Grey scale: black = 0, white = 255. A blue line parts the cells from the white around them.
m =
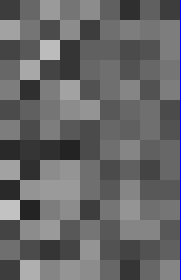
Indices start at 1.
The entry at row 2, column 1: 162
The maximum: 194
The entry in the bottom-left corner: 61
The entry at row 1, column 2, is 103
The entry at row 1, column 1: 61
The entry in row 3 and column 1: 68
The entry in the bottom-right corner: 133
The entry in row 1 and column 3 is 154
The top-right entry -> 61
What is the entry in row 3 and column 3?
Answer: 188
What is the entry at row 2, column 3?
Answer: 75
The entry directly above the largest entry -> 41
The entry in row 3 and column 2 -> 88
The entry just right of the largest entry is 35

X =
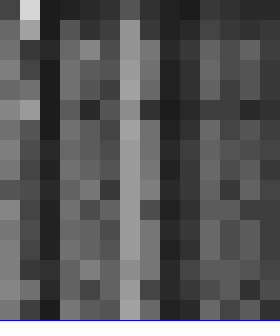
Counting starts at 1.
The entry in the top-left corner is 68
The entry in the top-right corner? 41
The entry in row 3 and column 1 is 112
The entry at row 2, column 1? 104
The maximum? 214
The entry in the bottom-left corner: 118
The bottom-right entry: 49
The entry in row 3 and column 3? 41
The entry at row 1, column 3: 28

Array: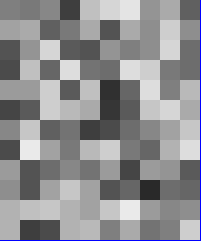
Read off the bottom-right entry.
206
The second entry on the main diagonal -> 170
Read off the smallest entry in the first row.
62
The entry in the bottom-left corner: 178
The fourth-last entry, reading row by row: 170
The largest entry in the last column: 221
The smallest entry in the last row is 62
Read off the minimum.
41
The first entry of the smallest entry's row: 142
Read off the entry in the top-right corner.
96
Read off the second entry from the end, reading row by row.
127
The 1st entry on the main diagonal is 127
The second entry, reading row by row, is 121
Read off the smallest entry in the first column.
69
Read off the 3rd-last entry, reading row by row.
115
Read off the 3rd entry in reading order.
135
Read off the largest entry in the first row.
228
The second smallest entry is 48
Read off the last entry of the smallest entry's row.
102
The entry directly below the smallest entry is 155

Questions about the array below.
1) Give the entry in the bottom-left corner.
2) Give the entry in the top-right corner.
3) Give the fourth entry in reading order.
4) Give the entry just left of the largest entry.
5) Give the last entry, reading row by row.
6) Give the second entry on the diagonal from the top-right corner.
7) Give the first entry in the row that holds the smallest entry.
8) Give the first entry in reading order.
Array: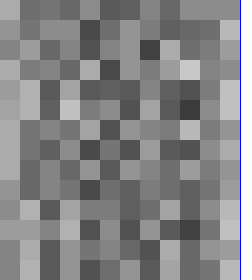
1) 132
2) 140
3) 104
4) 156
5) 184
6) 110
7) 163
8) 171

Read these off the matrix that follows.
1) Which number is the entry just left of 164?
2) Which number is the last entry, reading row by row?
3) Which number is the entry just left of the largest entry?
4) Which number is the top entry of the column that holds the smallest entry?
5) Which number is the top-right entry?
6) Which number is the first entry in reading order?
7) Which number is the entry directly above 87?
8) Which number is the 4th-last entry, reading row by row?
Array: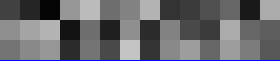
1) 143
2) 87
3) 73
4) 5
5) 171
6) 65
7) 94
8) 102

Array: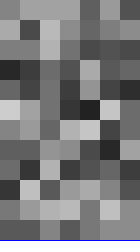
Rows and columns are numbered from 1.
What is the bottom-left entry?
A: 89
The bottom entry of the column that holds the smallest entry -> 120
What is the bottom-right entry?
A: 140
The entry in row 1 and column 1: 132
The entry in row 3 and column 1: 126
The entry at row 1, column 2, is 162
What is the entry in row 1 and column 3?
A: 162
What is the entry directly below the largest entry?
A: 132
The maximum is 205
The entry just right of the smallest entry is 197
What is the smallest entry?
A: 34
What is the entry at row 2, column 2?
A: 74
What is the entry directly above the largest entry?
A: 102
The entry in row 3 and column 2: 126
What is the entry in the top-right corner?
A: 82
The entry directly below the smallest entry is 197
